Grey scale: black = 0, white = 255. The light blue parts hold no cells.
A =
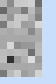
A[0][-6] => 184
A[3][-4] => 201
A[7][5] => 186
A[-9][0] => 180
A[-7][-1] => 173
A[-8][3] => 157
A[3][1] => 194
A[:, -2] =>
[208, 186, 175, 162, 137, 169, 153, 111, 221, 169, 169]
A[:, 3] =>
[202, 124, 198, 157, 175, 168, 151, 184, 177, 168, 158]
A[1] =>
[105, 160, 162, 124, 186, 142]
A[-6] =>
[168, 169, 168, 168, 169, 170]
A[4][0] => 174
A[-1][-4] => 205
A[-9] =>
[180, 150, 200, 198, 175, 130]
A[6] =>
[167, 215, 140, 151, 153, 182]
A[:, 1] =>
[139, 160, 150, 194, 168, 169, 215, 183, 49, 170, 185]

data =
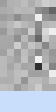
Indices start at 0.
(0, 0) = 158
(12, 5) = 203
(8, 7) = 156
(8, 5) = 241
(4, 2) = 164
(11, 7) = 199
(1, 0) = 171
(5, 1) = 168
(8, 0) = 186
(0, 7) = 199
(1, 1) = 175
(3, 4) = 175
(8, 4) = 158
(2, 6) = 147
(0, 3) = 189
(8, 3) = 193
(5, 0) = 168
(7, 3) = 189
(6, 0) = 167
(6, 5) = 181
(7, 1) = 189
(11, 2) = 188
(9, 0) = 185
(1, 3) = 182
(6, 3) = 166
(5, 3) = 185
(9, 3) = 165
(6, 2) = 204
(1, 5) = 143
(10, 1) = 176

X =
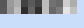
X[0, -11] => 87
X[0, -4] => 114
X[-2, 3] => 66
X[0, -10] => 155
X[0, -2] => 205
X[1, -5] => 190
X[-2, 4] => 90

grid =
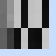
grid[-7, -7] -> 112
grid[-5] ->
[109, 154, 196, 16, 194, 197, 14]
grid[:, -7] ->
[112, 112, 109, 110, 95, 96, 95]
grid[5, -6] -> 59
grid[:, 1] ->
[148, 147, 154, 147, 56, 59, 58]
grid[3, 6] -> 15
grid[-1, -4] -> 196
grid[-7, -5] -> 194
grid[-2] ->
[96, 59, 13, 194, 15, 11, 197]
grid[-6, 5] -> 195
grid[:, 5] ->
[196, 195, 197, 197, 12, 11, 14]

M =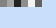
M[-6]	130
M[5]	98
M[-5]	167

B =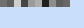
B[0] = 112
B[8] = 94
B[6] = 32

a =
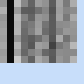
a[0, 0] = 150
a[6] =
[166, 11, 180, 109, 88, 160, 152, 66, 120, 136, 183]
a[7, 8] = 141
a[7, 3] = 103
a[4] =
[163, 11, 180, 107, 128, 161, 108, 92, 130, 152, 148]
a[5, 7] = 86
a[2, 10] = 168
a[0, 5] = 157
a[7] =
[155, 11, 161, 103, 129, 144, 104, 92, 141, 138, 138]
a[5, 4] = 93
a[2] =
[150, 11, 184, 131, 100, 151, 144, 91, 162, 121, 168]
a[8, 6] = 149
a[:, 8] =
[162, 157, 162, 140, 130, 170, 120, 141, 149]
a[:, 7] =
[92, 83, 91, 92, 92, 86, 66, 92, 89]
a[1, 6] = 133
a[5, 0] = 159
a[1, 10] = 140
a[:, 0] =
[150, 176, 150, 157, 163, 159, 166, 155, 161]
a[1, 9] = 134
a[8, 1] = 11
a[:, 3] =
[136, 93, 131, 113, 107, 104, 109, 103, 133]
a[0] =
[150, 11, 190, 136, 99, 157, 146, 92, 162, 122, 172]
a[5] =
[159, 11, 149, 104, 93, 111, 136, 86, 170, 114, 144]

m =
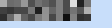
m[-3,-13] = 172
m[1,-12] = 55
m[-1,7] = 72
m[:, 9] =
[75, 75, 15]
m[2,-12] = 107
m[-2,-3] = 116
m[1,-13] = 64
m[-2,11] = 86
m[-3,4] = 80
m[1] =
[64, 55, 70, 71, 120, 31, 145, 102, 126, 75, 116, 86, 176]
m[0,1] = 107

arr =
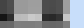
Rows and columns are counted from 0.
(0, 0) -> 68
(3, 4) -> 125
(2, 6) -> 44
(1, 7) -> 74
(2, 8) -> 51
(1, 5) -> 159
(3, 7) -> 103
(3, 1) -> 104
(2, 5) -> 196
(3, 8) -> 105

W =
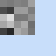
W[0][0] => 128
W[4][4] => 117
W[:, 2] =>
[131, 156, 120, 147, 171]
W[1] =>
[77, 60, 156, 157, 125]
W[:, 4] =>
[159, 125, 144, 110, 117]
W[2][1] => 221

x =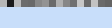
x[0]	182
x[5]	136
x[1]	27
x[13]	194
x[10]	112
